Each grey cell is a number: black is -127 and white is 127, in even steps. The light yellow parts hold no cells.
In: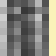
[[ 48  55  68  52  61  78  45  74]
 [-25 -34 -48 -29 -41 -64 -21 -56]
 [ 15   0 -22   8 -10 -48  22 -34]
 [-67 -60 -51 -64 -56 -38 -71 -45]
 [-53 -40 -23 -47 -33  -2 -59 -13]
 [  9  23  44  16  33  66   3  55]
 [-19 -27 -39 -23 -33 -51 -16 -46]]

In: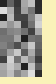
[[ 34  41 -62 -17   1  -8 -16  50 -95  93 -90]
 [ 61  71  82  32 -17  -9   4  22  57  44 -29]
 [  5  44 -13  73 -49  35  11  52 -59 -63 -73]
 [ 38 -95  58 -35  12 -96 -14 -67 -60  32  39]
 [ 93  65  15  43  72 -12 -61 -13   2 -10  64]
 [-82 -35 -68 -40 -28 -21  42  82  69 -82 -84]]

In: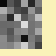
[[   9   11  -19  -22   -1   47 -117]
 [   3  -31  -43  -20  -86   -2  -41]
 [  31   -8    7  -14   71  -53  -67]
 [  78 -109   13   93  -39  -65   34]
 [   2   -4  -13  -12   -6   20  -89]
 [ -61  -32   37   -2   62  -33   -2]]

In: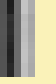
[[-43 -44 -44 -45 -44 -43 -42 -43 -43 -45 -45]
 [-89 -87 -93 -95 -91 -85 -81 -83 -78 -97 -99]
 [-20 -20 -20 -20 -20 -21 -20 -21 -21 -19 -19]
 [ 63  62  66  66  64  61  59  61  58  68  68]
 [ 42  41  43  45  43  40  38  39  37  45  45]]

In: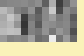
[[ 24  57  46  40  57   2]
 [  2  64  56  69  38   7]
 [  8  60  20  40   0   8]
 [  2 -65 -75 -65 -11  11]
 [ 31   1   3  -9  18   3]
 [-19  -9 -38 -26 -37  14]
 [ -9  19  16   9   9 -32]
 [107  -8  12  29  73  46]
 [-11  22   2  -5 -51 -65]
 [ 26   6   8   5  10 -20]
 [-24 -47 -24 -36  -5  16]]

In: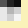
[[ 104  104  -43]
 [  82   53  -92]
 [ 116   81 -112]]

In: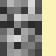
[[-60 -59   1 -21 -80  23 -84 -19]
 [ 25  18  69  34 -84 -49 -15  55]
 [ 35 -82  87 -79   6  85  -8  22]
 [  9  -8  30  37 -45  60 -71   8]
 [-29  -1 -34  13 -84  35  71  89]
 [-61 -43   9 -76 -76  32 -49 -39]]

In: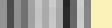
[[ 19  19  19  19]
 [-51 -51 -51 -53]
 [ 15  14  15  17]
 [-14 -14 -14 -14]
 [ 34  33  34  35]
 [ 69  66  67  70]
 [ 42  42  42  43]
 [ 72  69  70  76]
 [ 39  38  39  42]
 [-87 -85 -85 -90]
 [-24 -24 -25 -24]
 [ 75  72  73  77]
 [  6   6   6   4]]
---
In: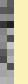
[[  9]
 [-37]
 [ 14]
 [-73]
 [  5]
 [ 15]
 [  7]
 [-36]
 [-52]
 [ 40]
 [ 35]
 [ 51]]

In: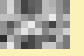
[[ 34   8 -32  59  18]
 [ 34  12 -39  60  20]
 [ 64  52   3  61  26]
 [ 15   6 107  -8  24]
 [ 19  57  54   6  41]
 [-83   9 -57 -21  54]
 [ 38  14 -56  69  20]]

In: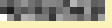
[[ -6  -7 -13   7   0  53  19 -23]
 [-67 -25 -21 -20 -15 -73  27 -49]
 [127 -52  38  -5  34   5   5  30]]

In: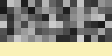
[[ -90   41   29   53  -55  -59  -64   20]
 [-103    9 -102   27  -34    0  -32  -23]
 [ -22   -6  -34  -91  -62   14   14   68]
 [  67   15   31    3   57  -11  -67 -101]
 [ -44   -1   48  -32  -28  -95  -25   35]
 [ -53   71    9    1  -85  -65  -91  -82]]

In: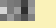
[[ 10 -10  15]
 [ 85  28  29]
 [-17 -13   1]]

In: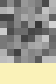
[[-34 -36  11 -53]
 [ 49   4  22  66]
 [-60   6  21  46]
 [ -8   4  25  19]
 [ 76 -20 -57 -33]
 [ -7  16 -40  70]
 [ -7  22  36  28]
 [ 48 -62   5 -25]
 [ 59  -9   8  60]]

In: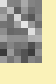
[[ 95   1   3]
 [ 15 -33 -14]
 [ 40  86 -40]
 [-11  33  25]
 [ 13 -19  95]
 [ 36  16  46]
 [-24 -13 -47]
 [-69 -24 -67]
 [ 25  14   3]]
